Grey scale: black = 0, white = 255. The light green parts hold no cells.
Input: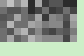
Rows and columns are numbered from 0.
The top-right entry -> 43
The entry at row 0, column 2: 136
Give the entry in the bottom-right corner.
152
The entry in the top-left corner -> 152
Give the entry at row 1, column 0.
111
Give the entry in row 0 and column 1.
194
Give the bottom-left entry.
111
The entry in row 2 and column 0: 85
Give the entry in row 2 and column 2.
166
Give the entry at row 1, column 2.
85
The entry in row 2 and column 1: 97
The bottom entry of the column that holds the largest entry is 166
